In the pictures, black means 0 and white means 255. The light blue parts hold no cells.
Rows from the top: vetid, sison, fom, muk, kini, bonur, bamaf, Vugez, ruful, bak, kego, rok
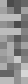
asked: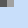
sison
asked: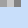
ruful
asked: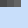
vetid
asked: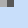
Vugez

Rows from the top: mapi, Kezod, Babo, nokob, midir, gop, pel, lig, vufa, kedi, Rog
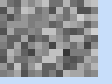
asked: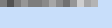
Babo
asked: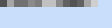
midir

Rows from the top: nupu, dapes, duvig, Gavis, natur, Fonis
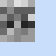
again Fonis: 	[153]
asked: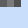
duvig
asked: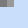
natur
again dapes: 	[94]
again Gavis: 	[36]
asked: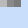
natur

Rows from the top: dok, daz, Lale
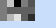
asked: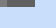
daz
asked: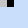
dok
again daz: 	[96]
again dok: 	[124]
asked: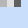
Lale

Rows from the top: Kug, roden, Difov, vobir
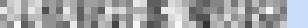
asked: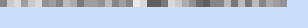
Kug
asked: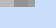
Difov
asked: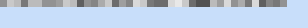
Difov
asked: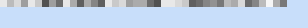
roden
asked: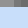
vobir
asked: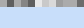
roden

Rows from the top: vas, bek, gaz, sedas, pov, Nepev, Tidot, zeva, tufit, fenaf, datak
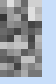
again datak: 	[118]
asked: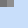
zeva
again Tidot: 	[195]

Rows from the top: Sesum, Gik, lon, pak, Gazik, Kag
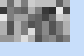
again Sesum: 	[191]
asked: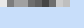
lon
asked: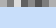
Gazik

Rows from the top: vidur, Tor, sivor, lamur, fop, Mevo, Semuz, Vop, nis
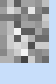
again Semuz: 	[204]
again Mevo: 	[107]
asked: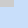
Semuz
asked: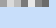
Tor

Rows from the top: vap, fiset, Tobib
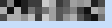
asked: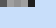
vap
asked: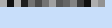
fiset
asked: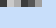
vap
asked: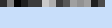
vap

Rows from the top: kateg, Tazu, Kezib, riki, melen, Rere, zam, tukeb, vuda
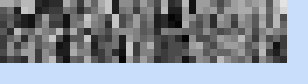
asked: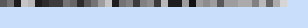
Tazu
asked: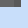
melen
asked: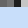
zam
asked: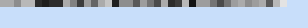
kateg
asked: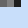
Kezib

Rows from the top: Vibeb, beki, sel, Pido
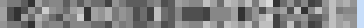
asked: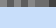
Vibeb
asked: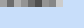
sel
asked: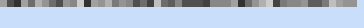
sel

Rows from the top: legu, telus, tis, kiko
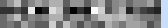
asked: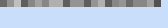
legu
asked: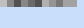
kiko
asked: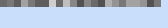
kiko

